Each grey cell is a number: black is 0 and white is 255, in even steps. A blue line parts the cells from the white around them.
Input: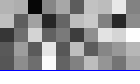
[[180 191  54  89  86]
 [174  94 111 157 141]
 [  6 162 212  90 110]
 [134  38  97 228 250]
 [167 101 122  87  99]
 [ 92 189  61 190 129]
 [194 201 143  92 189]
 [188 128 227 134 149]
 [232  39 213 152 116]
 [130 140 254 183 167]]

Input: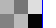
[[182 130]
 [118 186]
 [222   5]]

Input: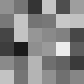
[[145 120  69  61 138 195]
 [117 196 195  26 111 117]
 [ 52 116 150 143 181 180]
 [197 120 138 154 111 144]
 [ 78 200 129 236  98 112]
 [158 193  71  93  58 134]]

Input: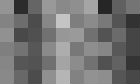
[[148 131 145 127 134 137]
 [ 44 109  73 115  86 104]
 [101  76  80  87  83  76]
 [153 135 113 138 112 144]
 [137 196 151 173 164 181]
 [143 126 154 120 140 130]
 [165 139 113 142 114 146]
 [ 38 121  83 134  81 142]
 [ 96  84 107  88  98  86]
 [116  50  69  69  52  72]]

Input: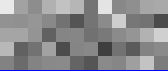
[[233 146 165 184 130]
 [162 144 165  97 107]
 [141 150 148 114 131]
 [177 137  97 162 137]
 [194 114 133  76 138]
 [182  84 134 133 100]
 [116 116 113 136  85]
 [228 139 121  62 138]
 [136 206 139 114 134]
 [143 119 149  90 159]
 [166 115 178 131 195]
 [169  75 208 138 124]]

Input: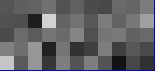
[[ 85  81  75 128 197]
 [ 95  79 107 111  89]
 [ 99  30  91 151 150]
 [113 210 117  34  55]
 [ 82  99 106 117 126]
 [ 96 114 132  49  84]
 [ 75  87  80  63 126]
 [ 72 124 117 125  84]
 [106  99 121  63  18]
 [101 119  97  87  71]
 [124 160 105  73  49]]

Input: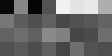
[[  8 119  98  81]
 [135  93 110  90]
 [  4  79  96  77]
 [ 82  97 138  97]
 [241  72 129  69]
 [227  81  70 111]
 [232  87  75  82]
 [174  99 110  78]]
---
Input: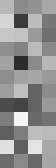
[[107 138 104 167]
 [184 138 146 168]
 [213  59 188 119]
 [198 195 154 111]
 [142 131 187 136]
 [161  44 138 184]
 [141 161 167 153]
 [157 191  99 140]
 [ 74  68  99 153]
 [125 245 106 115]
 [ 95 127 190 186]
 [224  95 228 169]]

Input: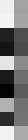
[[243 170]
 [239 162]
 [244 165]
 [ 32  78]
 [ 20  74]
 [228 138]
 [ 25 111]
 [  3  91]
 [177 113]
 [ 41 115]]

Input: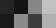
[[ 24 140  61 176]
 [ 36  19 134 192]]

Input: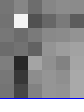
[[116  70 130 149 147 169]
 [117 134 109 134 140 139]
 [114 244  81 103 122  92]
 [119 108 122 137 139 147]
 [108 114  98 148 157 162]
 [126  39 164 144 130 165]
 [119  55 141 149 143 169]]

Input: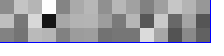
[[130 116 186 181 129 156 158 114 118 118 219 167  83 138  97]
 [140 196 181 254 132 170 183 144 183 161 129 159 198 180 151]
 [190 119 216  20 167 179 180 157 122 182  87 201 104 164  85]]

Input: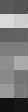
[[ 17  22]
 [ 89  83]
 [217 205]
 [ 96  98]
 [126 126]
 [142 170]
 [138 117]
 [155 123]]

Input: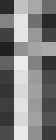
[[ 75 233 144  59]
 [ 42 194 167 108]
 [131 228 111  40]
 [ 65 228 151  67]
 [ 32 146 163 169]
 [ 98 235 129  48]
 [ 59 223 155  73]
 [ 53 216 160  82]
 [ 62 225 153  70]
 [ 52 215 161  83]]

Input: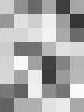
[[ 98 176 176 224 233 168]
 [206 144 105 165  62 167]
 [150 223 206 238 158  54]
 [213 213 227 241 169 106]
 [204 112 114 183 224 218]
 [211 248 161  65 130 181]
 [214 163 235  60 155 184]
 [120  98 239 140 117 250]]

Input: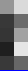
[[ 57 103]
 [150 218]
 [ 56 107]
 [ 53 162]
 [ 31 229]]
